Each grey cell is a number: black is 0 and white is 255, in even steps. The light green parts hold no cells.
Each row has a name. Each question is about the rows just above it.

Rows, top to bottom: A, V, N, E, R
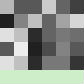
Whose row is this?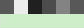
E
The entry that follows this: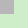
[88]
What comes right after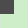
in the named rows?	[131]

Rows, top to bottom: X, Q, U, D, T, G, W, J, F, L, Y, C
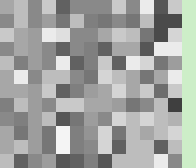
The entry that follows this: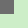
[201]
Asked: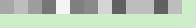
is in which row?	Y
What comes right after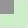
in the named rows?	[213]
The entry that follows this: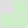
[137]

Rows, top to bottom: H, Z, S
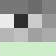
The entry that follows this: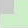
[149]
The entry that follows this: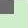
[128]

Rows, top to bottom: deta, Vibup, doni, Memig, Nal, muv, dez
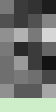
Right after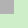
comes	[121]
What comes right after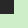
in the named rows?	[59]
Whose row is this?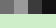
Nal
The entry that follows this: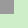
[59]
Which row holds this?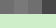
muv
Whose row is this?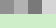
doni
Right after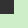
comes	[29]

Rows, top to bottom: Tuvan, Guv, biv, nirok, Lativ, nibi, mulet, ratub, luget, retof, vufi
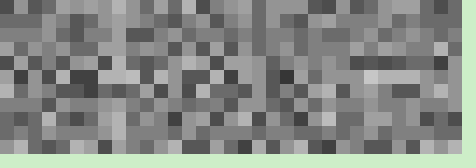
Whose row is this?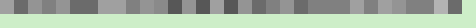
nirok
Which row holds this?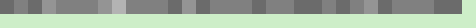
retof
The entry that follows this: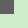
[128]
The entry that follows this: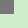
[128]
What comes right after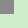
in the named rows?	[87]
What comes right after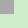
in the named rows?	[87]

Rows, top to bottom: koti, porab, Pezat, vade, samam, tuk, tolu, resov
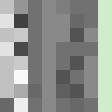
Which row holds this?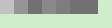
koti
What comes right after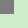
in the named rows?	[113]
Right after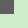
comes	[83]
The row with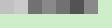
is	samam

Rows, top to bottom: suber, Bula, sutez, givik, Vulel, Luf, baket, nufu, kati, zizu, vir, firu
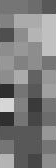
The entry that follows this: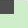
[141]
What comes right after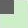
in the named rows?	[151]
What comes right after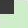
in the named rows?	[117]
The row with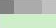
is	Bula
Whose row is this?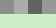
Luf

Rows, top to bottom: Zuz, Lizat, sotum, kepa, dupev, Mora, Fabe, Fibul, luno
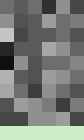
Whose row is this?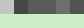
sotum
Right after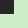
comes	[91]
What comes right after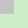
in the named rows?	[71]
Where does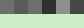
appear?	Zuz
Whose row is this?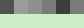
Fibul

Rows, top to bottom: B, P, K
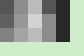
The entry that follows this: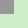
[211]
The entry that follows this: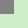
[164]
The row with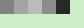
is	K
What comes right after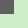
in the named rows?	[152]

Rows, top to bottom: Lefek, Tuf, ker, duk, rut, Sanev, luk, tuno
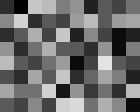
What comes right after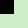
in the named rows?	[199]
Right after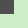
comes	[45]
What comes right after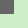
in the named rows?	[166]
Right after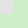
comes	[90]
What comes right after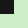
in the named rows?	[147]
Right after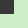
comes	[113]
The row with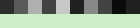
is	ker

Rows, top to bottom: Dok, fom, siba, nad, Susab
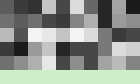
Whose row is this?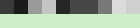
nad
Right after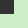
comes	[196]
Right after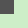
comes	[243]
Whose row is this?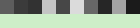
Dok

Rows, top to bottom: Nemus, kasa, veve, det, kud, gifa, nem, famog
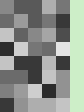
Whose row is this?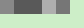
Nemus
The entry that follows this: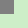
[155]
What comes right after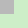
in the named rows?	[56]

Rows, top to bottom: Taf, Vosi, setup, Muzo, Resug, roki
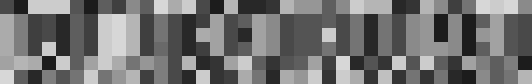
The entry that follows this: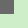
[73]
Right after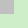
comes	[52]

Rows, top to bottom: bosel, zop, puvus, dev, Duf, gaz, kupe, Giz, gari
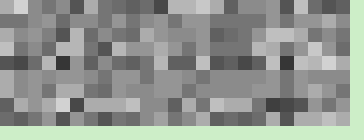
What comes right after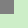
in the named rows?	[84]
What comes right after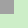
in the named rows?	[117]

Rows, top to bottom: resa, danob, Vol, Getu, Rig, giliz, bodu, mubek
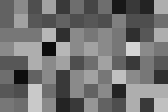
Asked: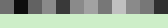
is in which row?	giliz
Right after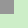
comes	[98]
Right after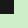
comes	[57]
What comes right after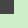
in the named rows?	[110]
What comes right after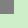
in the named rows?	[78]

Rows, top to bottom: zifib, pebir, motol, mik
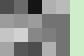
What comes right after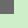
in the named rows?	[20]
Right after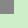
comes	[126]
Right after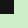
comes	[176]
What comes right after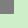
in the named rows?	[115]

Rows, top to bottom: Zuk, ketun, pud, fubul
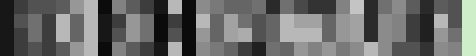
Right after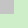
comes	[42]
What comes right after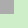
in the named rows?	[82]
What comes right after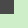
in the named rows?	[51]

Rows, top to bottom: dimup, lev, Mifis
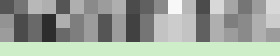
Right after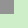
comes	[75]
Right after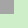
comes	[117]

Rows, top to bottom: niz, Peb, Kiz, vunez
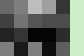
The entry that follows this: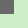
[126]
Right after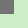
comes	[85]
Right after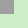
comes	[53]
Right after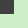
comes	[115]
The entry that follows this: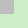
[159]

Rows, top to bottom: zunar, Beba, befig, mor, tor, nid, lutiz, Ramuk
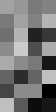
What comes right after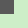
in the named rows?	[12]
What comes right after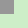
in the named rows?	[121]
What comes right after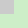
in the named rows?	[78]
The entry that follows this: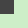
[139]
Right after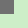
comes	[180]
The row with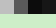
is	Ramuk

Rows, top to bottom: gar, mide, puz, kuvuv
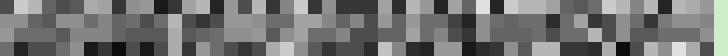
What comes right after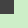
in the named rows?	[36]
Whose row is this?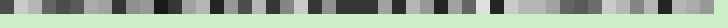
gar
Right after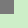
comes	[143]
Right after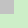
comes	[133]

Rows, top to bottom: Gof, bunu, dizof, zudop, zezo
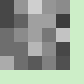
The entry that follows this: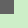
[160]
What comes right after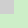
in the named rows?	[149]
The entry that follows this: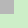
[139]
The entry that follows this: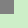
[80]

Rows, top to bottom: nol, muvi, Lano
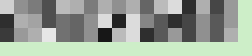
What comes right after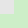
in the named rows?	[113]
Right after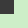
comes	[153]
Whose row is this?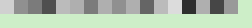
nol
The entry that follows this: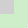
[144]
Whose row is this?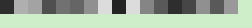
muvi
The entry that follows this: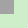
[79]

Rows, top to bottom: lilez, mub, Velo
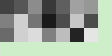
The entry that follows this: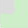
[128]
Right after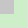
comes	[76]
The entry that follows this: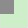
[57]
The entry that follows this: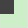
[86]
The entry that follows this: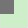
[26]

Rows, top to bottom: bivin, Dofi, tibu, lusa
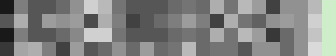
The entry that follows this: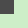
[174]
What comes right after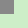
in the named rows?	[208]
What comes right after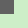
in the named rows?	[145]
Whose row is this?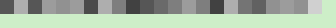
Dofi
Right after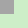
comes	[174]

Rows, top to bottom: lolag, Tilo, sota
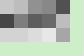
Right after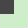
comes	[126]
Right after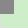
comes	[81]
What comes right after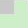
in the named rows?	[189]

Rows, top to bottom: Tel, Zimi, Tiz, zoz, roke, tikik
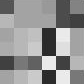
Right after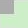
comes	[183]
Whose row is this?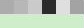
zoz
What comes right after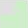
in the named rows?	[163]
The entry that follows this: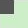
[163]
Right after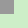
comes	[76]

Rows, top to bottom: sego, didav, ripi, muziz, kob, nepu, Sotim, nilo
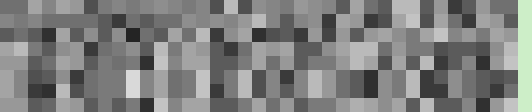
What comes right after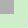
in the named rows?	[164]
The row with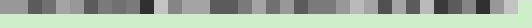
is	kob
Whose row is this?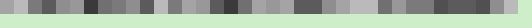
muziz
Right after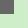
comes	[164]
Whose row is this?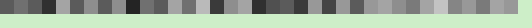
ripi
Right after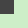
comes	[152]

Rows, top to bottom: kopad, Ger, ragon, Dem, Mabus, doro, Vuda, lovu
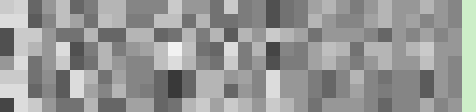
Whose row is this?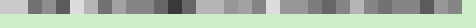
doro
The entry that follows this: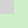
[102]
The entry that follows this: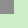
[91]
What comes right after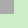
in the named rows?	[133]

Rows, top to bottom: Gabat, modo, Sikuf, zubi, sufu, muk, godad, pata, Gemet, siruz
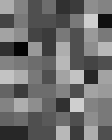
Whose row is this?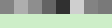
pata
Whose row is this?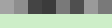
Sikuf
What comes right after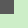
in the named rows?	[109]

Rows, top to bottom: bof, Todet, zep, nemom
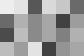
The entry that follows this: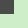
[189]
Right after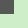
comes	[217]
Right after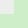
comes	[227]
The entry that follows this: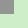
[167]
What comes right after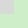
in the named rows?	[199]

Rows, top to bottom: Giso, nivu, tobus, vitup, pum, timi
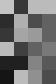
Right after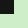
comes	[187]
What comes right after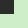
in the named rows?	[175]
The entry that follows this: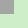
[154]
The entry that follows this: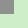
[76]
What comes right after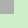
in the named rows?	[76]
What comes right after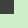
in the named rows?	[98]
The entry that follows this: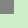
[88]

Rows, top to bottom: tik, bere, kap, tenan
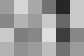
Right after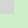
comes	[168]
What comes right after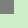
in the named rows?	[135]
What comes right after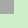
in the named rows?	[114]
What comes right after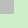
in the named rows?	[114]
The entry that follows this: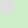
[61]
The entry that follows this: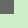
[201]
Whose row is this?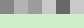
bere

